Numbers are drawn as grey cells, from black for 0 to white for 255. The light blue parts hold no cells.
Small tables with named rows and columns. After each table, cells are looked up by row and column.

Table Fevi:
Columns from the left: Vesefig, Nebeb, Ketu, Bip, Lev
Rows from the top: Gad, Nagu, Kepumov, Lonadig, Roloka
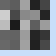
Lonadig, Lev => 54
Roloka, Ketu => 161
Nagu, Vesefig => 206
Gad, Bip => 34
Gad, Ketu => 162
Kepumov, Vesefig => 188
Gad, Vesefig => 102
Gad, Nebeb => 93
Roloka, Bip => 33
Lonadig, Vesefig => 100
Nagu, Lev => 36
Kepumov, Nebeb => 27
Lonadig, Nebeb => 99
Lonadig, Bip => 37
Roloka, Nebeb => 96
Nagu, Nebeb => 72
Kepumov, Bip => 94
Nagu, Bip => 143
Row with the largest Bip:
Nagu

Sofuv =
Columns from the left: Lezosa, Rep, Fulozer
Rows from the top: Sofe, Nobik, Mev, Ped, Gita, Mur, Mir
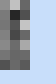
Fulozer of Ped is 104
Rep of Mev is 84
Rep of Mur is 103
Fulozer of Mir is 90
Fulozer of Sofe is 103
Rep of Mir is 105
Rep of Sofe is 193
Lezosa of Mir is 82
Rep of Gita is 108
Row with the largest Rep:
Sofe

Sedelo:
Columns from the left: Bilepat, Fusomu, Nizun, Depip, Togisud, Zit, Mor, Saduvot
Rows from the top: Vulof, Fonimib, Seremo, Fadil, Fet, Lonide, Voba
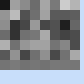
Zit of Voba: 120
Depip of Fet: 162
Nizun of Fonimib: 81
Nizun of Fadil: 113
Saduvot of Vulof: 180
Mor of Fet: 134
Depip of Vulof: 108
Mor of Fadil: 67
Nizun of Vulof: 139
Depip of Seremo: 153

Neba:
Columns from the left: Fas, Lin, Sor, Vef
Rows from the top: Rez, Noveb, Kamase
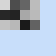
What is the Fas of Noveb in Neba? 39
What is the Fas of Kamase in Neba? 194
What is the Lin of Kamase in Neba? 184
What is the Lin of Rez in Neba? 77
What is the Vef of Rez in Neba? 188
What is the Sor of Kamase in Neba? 26
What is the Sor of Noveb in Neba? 168
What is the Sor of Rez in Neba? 101
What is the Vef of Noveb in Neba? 186
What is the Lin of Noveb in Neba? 35
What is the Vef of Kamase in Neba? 98
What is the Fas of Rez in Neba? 214
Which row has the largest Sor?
Noveb

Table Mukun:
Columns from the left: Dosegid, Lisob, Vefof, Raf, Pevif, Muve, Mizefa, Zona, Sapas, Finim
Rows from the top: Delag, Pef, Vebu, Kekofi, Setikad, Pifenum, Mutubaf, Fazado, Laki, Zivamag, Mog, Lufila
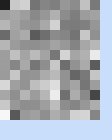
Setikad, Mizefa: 152
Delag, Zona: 140
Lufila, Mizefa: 158
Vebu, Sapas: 128
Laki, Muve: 221
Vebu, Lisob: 164

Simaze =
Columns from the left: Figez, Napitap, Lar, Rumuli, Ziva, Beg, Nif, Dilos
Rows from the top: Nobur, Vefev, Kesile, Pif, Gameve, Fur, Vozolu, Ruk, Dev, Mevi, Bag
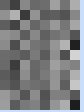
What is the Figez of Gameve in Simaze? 139
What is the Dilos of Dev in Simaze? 198
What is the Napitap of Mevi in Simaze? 129
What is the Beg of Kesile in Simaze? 152
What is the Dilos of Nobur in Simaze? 173
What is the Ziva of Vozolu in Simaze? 115
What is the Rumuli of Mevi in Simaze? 140
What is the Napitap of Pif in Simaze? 138
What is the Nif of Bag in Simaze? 173
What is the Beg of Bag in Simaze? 149
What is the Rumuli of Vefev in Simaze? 147
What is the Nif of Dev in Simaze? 94
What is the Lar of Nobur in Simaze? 136
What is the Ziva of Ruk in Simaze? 122
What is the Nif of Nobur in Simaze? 115
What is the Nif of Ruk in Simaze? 110

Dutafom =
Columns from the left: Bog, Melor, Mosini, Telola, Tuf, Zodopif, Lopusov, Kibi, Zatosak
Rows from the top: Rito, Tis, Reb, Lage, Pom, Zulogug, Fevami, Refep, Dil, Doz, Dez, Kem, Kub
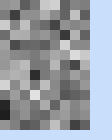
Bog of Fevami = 151
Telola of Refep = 45
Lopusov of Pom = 210
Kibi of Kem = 130
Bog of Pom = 161
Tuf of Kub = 140
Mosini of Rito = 93
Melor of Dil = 138
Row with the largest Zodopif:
Rito

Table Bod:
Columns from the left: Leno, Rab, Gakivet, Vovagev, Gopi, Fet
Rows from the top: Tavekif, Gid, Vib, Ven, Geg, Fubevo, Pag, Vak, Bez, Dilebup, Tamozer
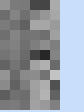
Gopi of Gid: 150
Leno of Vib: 123
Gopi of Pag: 176
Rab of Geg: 129
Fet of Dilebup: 98
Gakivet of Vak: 138
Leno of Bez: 138
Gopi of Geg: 141
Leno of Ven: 111
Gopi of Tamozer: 153
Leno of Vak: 148
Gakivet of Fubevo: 107
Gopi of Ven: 111
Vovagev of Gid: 131
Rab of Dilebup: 113
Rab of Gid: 132
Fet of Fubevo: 132
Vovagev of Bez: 161

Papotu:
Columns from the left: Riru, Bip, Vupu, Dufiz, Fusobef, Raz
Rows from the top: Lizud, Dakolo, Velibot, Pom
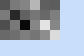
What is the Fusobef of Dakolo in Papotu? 104
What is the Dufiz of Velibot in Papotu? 134
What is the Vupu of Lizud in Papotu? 132
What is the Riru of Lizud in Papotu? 84
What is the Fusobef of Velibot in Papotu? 227
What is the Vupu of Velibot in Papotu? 9

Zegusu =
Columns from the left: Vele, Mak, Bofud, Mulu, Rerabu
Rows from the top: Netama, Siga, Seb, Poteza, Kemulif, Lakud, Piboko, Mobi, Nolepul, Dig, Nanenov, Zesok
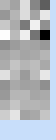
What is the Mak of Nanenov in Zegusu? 197
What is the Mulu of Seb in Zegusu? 240
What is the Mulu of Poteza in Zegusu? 116
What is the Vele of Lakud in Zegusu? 165
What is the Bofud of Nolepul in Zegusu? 161
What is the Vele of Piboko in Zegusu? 172
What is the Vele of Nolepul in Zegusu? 147
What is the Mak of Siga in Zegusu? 181
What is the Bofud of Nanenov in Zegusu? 180
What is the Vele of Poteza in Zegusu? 253
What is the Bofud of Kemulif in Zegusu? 167
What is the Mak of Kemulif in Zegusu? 156
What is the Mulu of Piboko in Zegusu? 189
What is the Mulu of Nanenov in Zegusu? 181
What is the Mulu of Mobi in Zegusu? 187

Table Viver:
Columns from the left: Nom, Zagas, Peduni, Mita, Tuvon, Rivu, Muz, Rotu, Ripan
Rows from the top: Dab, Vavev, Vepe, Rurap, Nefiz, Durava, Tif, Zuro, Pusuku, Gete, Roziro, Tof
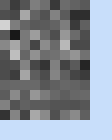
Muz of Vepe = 125
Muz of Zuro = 95
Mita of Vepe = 89
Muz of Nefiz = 184
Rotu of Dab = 98
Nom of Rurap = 89
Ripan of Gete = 105
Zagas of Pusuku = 104
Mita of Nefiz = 69
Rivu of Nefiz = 106
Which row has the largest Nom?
Vepe

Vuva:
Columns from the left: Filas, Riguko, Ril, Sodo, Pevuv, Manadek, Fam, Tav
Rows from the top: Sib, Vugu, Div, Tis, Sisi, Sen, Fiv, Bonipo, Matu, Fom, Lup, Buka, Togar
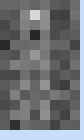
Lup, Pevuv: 136
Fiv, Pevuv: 135
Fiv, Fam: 72
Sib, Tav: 107
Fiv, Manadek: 96
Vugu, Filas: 91
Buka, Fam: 67
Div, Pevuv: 141
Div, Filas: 72
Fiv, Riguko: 128
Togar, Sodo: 99
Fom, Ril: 90
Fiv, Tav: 113
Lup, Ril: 127
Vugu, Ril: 135

